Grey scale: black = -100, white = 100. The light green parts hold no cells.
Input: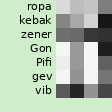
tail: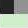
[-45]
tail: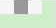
[-77]
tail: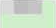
[-2]
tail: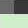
[-61]

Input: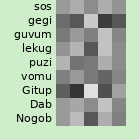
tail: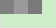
[-21   5]
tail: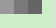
[5]
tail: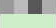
[0]
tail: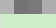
[10]
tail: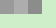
[36 15]
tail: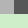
[52 10]

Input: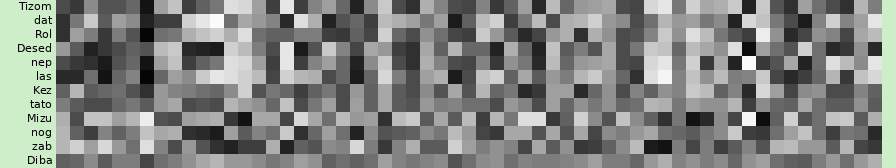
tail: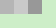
[-19 -62  74  92   3  52  14  47  -2   3  58 -46 -68 -51 -19  42 -56  52
  69]
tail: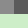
[ -2  -2 -46 -13  -2  14  31  42  19  19   9  -7   3  25  14 -24 -13 -24
 -13  25   3  -7   3   9 -35 -13   9  14 -13   3  -2  -2   3   9  25  -2
  -2 -19  19  37   3  14  -2   9 -19  14  25 -13 -24 -29  -2  19 -13  19
  37]
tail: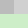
[-51  -7  47 -41  37  42  63  19   9 -41 -13  42  19  25  -7   9 -73  69
  52  -7 -41 -79   3  63   3  25  80]
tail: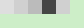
[ 42  37 -41 -19 -79 -19  69  -2 -41  25  37 -79 -41  52  63 -24  31 -29
  19  -2  42  58  19 -19 -62  74  92   3  52  14  47  -2   3  58 -46 -68
 -51 -19  42 -56  52  69]
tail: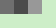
[  3 -41  25 -19  14  -7  14 -19 -13  42  37  -7  25  14  14  42 -51   9
 -19 -24  31 -13 -29 -29  14 -29]
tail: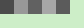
[-41   9 -35  31 -35  42 -19  -7 -68 -56  25  25 -68 -19  14 -41   3 -24
  14   3  58  47 -24   3 -68  69  25 -46   9  14 -41 -41   3 -24]

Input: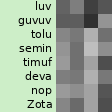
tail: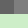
[-50 -33]
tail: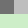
[11]
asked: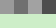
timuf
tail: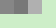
[-12]
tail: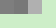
[-6]
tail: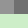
[49 11]
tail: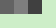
[-33]

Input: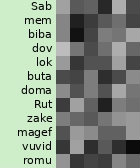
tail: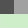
[-47]
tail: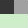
[-64 -30 -64 -91]

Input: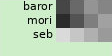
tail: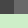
[16  4]
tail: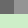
[4]
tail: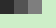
[26]

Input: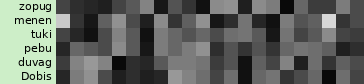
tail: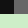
[ -9 -59 -41 -19 -93 -14 -47]
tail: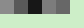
[ -3  14 -64 -35 -59 -35 -59 -19  -9 -14 -25 -76 -64]
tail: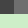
[-87 -19  -9 -59 -41 -19 -93 -14 -47]
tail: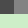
[-30 -87  -3 -19 -35 -19 -41 -14  -9 -30 -82  -9 -47 -30   9 -47 -53]

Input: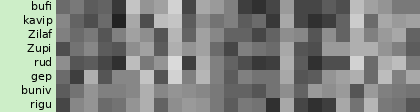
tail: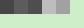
[16 -5 -5]
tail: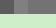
[ 32 -33 -28  16  26  37 -16  48   0  32]
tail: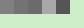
[-39  21  21  37  37  16   0 -28]
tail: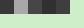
[-22  60 -16  32  21  26]
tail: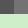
[ 11 -22  21  11  21 -33  21   0  -5 -10]

